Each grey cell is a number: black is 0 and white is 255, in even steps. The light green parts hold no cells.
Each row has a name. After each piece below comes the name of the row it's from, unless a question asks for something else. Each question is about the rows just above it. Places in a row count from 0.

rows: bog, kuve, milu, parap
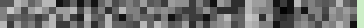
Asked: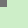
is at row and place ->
parap, 44
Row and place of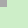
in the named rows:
parap, 36
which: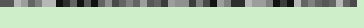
bog
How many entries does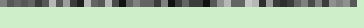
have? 51
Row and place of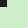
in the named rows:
milu, 11

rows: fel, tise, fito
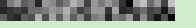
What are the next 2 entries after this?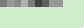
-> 52 164
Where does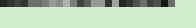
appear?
tise

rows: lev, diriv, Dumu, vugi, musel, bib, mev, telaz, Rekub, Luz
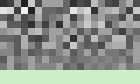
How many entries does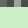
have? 4
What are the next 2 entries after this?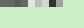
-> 174 188
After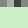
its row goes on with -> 188 133 160 119 119 76 174 76
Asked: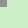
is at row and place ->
musel, 0

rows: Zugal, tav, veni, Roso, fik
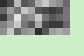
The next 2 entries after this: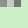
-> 87 103
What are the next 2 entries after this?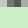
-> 73 58
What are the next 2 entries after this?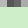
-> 200 157

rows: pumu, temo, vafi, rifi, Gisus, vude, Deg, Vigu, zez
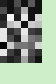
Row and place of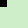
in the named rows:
Deg, 0
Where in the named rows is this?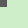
pumu, 4
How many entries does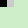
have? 2
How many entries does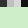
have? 4
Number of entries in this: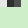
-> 3

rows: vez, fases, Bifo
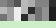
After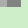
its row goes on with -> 44
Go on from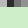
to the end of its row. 29
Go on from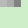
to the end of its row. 131 44
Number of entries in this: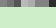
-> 8
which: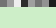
Bifo
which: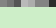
vez

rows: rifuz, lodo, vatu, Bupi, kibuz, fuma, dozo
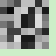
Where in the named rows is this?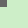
kibuz, 5
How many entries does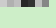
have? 7
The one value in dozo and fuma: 176
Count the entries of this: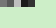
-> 5
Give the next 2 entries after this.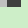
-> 176 191

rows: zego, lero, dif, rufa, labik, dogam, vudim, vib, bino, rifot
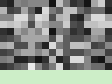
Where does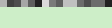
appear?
lero
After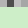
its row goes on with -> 135 135 205 78 65 192 192 205 205
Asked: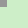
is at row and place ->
dogam, 13
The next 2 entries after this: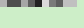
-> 180 65
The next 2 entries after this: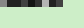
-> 218 218
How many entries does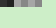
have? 6

